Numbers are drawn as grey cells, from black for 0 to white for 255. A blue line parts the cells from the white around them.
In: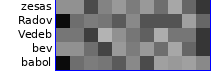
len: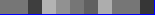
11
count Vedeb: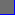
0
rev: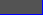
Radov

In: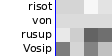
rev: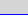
risot
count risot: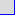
0
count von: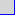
0
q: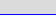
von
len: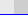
2
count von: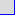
4

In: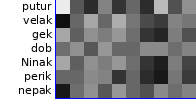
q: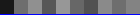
nepak
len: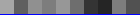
10
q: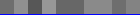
dob
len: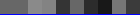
10

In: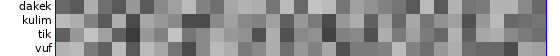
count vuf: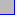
5
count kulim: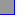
4
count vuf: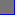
1
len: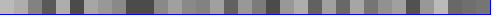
35

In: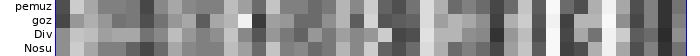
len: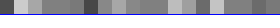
20
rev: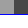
Nosu
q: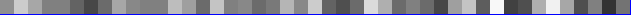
Nosu
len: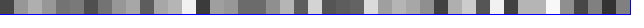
45
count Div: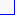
1
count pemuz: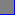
8
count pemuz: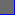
6

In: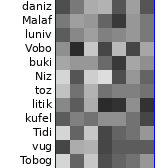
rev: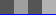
daniz
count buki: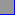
2
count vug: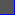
0
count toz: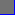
3

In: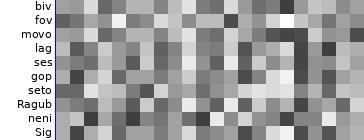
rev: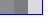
Sig
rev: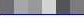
seto
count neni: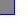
4
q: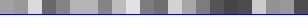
movo
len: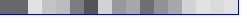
17
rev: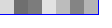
biv

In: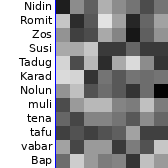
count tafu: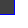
4
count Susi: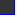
0
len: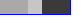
5
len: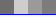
4
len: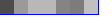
7
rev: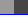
vabar

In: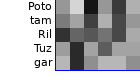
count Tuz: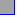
3
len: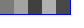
5
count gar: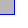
3
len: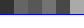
6
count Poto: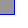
2
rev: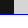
Poto

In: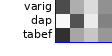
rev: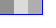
varig
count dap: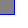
1
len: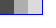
3
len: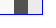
3

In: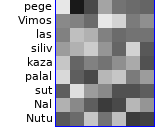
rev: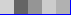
siliv
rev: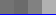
las
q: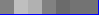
las
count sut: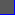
0
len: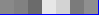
7

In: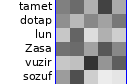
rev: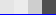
sozuf
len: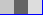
3

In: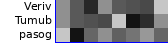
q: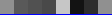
Tumub
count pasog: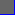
2

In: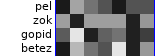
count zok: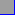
4
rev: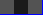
pel
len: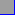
1
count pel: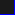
2
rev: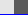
gopid
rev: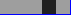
zok
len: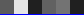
6

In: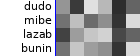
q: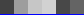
lazab
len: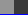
2
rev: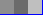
mibe
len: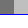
2
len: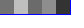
5

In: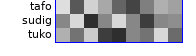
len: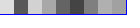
9
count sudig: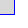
2
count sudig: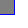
0
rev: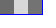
tuko
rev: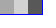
tafo
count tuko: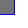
2
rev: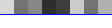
tuko

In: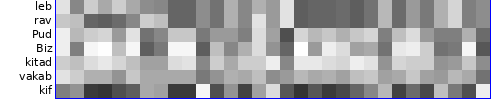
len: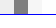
4
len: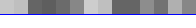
14
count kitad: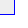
2
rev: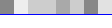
kitad
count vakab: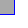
8
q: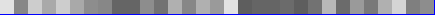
leb

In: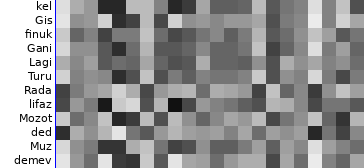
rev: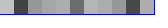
Rada
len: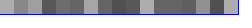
17
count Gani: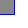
2
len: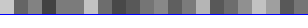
22
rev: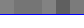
Turu
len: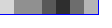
7
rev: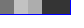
Muz

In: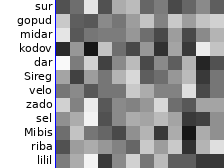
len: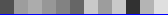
12
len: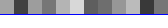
12
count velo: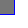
4
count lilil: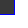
3

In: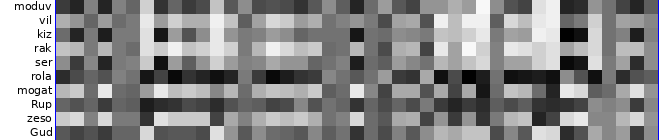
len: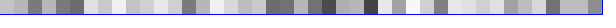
43
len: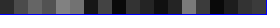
19
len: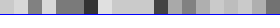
20
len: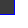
1

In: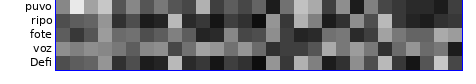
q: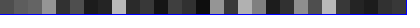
ripo
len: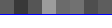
8
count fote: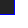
2

